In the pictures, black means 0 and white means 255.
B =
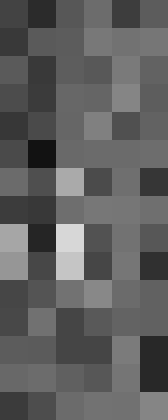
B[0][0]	67
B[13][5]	40
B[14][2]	107
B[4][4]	80
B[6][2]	170
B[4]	[55, 74, 102, 128, 80, 98]
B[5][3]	107
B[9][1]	71
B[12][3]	69
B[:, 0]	[67, 57, 90, 76, 55, 74, 107, 60, 166, 150, 70, 72, 92, 104, 59]
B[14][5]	133
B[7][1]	56
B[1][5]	118
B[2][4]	122
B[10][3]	136
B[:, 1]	[43, 90, 57, 59, 74, 18, 79, 56, 37, 71, 84, 113, 91, 108, 77]
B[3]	[76, 59, 103, 101, 133, 93]
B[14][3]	114
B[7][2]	110
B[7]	[60, 56, 110, 119, 118, 111]
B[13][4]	117
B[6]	[107, 79, 170, 75, 111, 54]
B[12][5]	40

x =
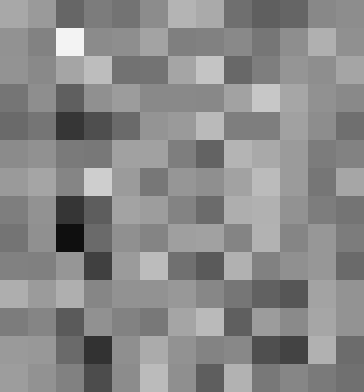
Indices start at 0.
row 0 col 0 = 168
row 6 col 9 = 187
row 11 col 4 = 130
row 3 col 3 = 144
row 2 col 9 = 126
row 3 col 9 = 199
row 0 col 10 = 101
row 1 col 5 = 163
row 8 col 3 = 106
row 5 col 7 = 99
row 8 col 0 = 116
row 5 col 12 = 130
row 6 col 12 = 166
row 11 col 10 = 138
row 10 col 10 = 86
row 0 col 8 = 111
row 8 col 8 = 132
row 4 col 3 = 78
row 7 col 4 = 163
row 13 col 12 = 112
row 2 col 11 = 142
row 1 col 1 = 130
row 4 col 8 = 126
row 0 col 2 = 102
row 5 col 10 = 155
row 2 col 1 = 137
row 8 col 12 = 124
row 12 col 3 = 50
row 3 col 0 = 117
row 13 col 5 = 187
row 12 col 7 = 131
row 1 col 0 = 146
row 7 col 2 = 53
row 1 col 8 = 137
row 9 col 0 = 129
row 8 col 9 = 178
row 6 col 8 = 162
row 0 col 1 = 154

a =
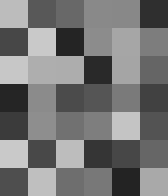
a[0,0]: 188
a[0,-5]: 88
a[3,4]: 122
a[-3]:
[59, 142, 113, 126, 196, 83]
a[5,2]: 189
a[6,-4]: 110
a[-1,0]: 78
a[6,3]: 120
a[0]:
[188, 88, 104, 137, 136, 47]
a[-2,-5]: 72
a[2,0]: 199
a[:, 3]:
[137, 140, 41, 85, 126, 53, 120]
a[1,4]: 166

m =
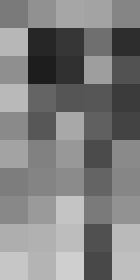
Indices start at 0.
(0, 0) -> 122
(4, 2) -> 168
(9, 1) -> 180
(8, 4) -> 186
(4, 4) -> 67
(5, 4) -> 138
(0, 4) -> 133
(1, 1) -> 38
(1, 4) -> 45
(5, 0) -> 163
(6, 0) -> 125
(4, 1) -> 87
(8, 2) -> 189
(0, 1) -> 145
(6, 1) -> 132
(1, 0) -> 183
